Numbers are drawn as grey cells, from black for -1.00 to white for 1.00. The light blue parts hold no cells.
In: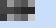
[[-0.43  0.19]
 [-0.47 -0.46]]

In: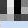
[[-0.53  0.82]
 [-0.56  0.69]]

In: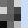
[[-0.11 -0.21]
 [ 0.64 -0.21]]

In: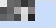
[[ 0.82 -0.17]
 [-0.38 -0.23]]

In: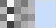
[[-0.13  0.91]
 [ 0.48 -0.52]]

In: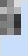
[[-0.18  0.16]
 [ 0.47  0.25]]

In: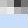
[[0.54 0.38]
 [0.77 0.85]]

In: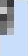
[[-0.04 -0.56]
 [ 0.58 -0.06]]

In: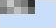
[[ 0.16  0.55]
 [-0.05  0.20]]
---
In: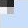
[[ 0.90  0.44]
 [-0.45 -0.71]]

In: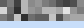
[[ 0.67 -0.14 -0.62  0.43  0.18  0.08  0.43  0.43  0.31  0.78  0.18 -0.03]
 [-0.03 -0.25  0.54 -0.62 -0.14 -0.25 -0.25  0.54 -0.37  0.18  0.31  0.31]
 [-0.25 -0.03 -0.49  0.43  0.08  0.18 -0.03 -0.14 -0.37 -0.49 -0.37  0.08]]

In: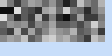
[[ 0.74 -0.06 -0.66 -0.29 -0.54  0.40 -0.54  0.06 -0.66 -0.89 -0.42  0.27
  -0.54 -0.54 -0.06]
 [ 0.51 -0.06 -0.54 -0.06  0.27  0.16 -0.17  0.16 -0.29 -0.76 -0.42  0.51
   0.06 -0.17  0.40]
 [ 0.06  0.27  0.16  0.51 -0.29 -0.06  0.51  0.62  0.27  0.40  0.06 -0.17
  -0.54  0.51  0.27]
 [-0.17  0.16  0.06  0.16 -0.42  0.06 -0.06  0.27 -0.29 -0.29 -0.17 -0.42
  -0.06  0.62  0.06]
 [-0.29 -0.54  0.40 -0.42  0.27 -0.29  0.06  0.40  0.16  0.06  0.40 -0.29
  -0.17  0.16 -0.54]
 [-0.89 -0.89  0.74 -0.29 -0.42 -0.66  0.27  0.40 -0.17  0.62 -0.06 -0.17
  -0.66 -0.17  0.16]]

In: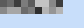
[[ 0.07  0.30  0.30 -0.16 -0.03 -0.64  0.41  0.17  0.41]
 [-0.29 -0.16 -0.52 -0.03 -0.29  0.53  0.53  0.07 -0.52]]

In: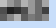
[[ 0.50  0.19 -0.04  0.40  0.19 -0.16  0.30]
 [-0.26  0.07  0.40 -0.26 -0.04 -0.16  0.07]
 [-0.39 -0.74 -0.62 -0.39  0.19 -0.16 -0.50]]

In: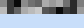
[[ 0.46 -0.55 -0.22  0.34  0.46  0.57 -0.33 -0.43 -0.92 -0.55 -0.67  0.21]
 [ 0.09 -0.55 -0.92  0.09 -0.12 -0.22  0.34  0.21  0.34 -0.12 -0.67 -0.02]]
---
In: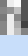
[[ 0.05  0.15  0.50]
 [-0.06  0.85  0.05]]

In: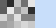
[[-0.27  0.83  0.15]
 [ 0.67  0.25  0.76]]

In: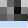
[[-0.18  0.16 -0.89]
 [-0.30 -0.08 -0.51]]

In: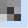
[[ 0.00 -0.56  0.29]
 [ 0.59 -0.01 -0.53]]

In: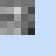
[[ 0.24  0.30  0.64]
 [-0.22 -0.28  0.24]]

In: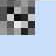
[[-0.36 -0.84  0.41]
 [-0.39  0.61 -0.88]]

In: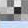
[[ 0.43  0.52 -0.68]
 [-0.08 -0.22  0.14]]

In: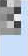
[[ 0.23  0.17 -0.51]
 [ 0.08 -0.21  0.82]]

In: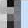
[[ 0.35  0.26 -0.04]
 [ 0.66 -0.23  0.00]]
